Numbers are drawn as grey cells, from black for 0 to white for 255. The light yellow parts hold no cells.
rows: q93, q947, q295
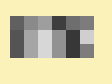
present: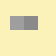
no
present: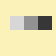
yes

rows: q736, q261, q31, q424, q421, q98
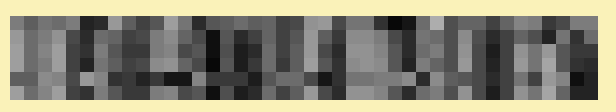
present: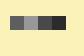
yes
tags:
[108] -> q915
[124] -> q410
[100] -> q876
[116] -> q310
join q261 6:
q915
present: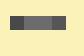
no
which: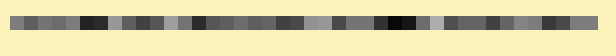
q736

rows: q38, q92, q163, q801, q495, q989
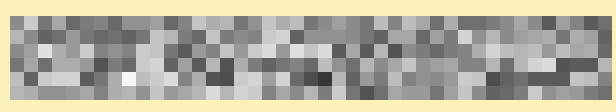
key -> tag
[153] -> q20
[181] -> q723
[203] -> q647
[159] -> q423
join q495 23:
q723
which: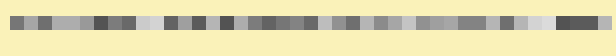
q801
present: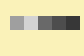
yes
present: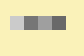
no
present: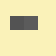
yes

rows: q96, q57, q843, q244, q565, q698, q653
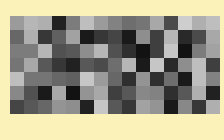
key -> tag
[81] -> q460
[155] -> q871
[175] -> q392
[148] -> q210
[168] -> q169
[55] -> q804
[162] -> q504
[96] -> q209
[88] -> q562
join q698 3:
q169
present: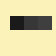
no

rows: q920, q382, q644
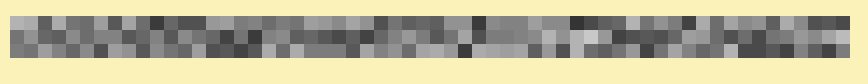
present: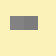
no
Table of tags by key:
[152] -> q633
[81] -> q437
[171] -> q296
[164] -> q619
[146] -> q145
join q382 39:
q145
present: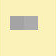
yes

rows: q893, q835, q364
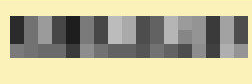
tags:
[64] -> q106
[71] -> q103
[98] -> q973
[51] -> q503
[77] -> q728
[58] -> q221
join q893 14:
q221
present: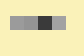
yes
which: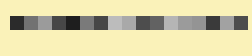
q893

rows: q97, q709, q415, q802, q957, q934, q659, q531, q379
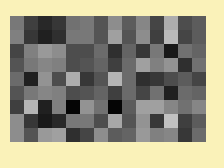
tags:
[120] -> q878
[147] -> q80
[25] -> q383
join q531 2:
q383
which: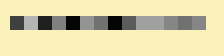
q659
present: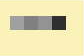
yes
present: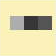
yes
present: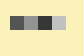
yes

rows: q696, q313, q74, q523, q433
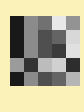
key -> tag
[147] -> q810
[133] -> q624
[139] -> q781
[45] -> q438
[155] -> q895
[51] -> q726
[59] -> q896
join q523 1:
q726
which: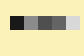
q313
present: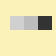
no
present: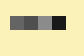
no
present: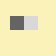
yes

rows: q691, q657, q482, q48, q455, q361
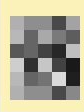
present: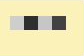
yes
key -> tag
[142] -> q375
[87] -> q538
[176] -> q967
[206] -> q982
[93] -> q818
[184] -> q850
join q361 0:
q967
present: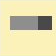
yes
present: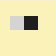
no
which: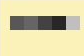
q482
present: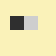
no

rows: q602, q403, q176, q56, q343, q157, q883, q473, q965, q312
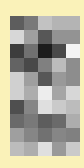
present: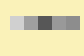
yes
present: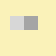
no
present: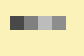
yes
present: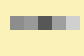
no

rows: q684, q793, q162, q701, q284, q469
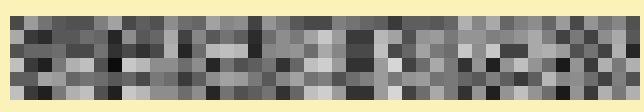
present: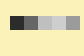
no
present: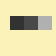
yes
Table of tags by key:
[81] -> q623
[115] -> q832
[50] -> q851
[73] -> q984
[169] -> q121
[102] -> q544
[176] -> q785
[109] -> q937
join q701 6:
q623
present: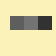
yes
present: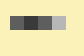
yes
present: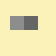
yes
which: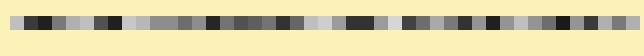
q469

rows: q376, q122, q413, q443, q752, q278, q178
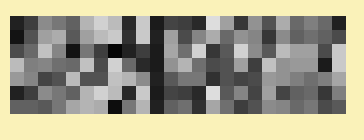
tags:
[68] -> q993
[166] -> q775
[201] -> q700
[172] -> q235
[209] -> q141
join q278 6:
q141
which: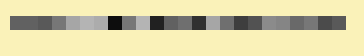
q178
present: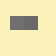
yes
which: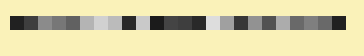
q376
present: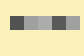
yes

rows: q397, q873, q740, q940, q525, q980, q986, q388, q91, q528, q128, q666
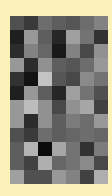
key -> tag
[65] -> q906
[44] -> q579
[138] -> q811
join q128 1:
q906
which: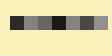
q740
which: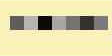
q528
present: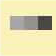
no
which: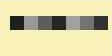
q873
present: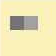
no

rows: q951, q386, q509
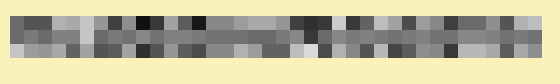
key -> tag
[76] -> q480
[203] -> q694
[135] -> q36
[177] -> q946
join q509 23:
q946
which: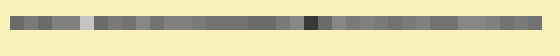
q386
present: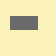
yes
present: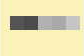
no

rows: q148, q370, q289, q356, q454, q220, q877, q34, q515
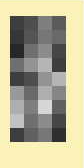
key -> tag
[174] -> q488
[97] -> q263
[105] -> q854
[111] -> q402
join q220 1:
q854
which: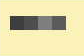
q148

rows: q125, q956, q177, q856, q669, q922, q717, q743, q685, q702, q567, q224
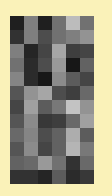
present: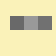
yes
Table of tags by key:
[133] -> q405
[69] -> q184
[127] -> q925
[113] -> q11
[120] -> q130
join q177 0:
q925
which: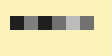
q125
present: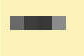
no

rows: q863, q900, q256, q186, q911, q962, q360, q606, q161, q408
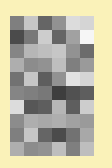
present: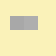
yes
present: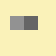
no
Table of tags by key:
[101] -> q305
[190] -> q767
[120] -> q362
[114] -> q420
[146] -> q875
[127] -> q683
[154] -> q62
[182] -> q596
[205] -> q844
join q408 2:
q875

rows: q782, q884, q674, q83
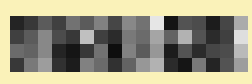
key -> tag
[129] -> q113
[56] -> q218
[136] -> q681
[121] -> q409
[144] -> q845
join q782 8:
q681
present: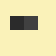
yes
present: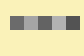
yes
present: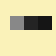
yes
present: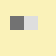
no
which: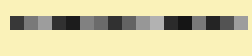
q83

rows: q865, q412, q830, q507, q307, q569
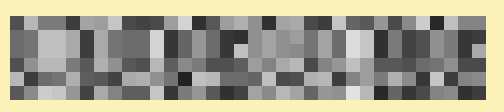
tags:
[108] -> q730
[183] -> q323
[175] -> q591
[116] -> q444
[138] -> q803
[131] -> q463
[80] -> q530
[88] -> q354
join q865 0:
q530
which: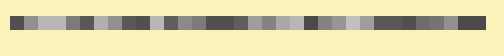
q507
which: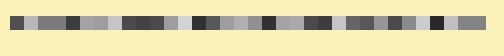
q865
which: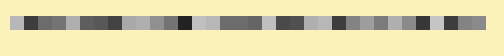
q307
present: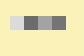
no
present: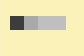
no

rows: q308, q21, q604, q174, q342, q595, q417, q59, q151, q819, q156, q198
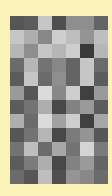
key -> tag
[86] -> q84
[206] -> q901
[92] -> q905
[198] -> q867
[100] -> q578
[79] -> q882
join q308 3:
q882
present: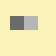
yes
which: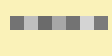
q819

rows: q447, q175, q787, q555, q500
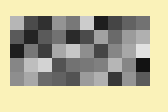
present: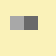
yes
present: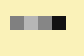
yes
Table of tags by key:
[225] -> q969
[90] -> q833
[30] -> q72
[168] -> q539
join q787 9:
q969
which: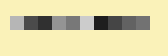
q447

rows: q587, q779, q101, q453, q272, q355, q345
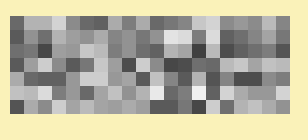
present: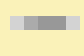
yes
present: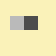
yes
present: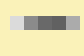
no
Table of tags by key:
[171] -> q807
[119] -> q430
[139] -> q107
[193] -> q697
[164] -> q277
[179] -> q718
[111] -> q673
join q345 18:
q807

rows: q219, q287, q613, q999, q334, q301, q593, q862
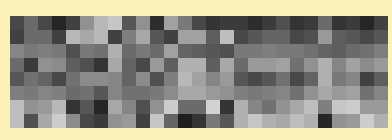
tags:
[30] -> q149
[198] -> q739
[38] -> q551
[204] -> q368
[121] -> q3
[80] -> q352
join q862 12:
q149
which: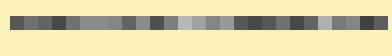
q334
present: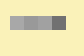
yes
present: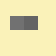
yes
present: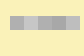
yes
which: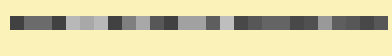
q287

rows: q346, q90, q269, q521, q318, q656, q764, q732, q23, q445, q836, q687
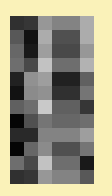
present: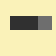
no
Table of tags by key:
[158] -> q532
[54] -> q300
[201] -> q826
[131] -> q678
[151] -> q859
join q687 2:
q859
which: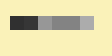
q346

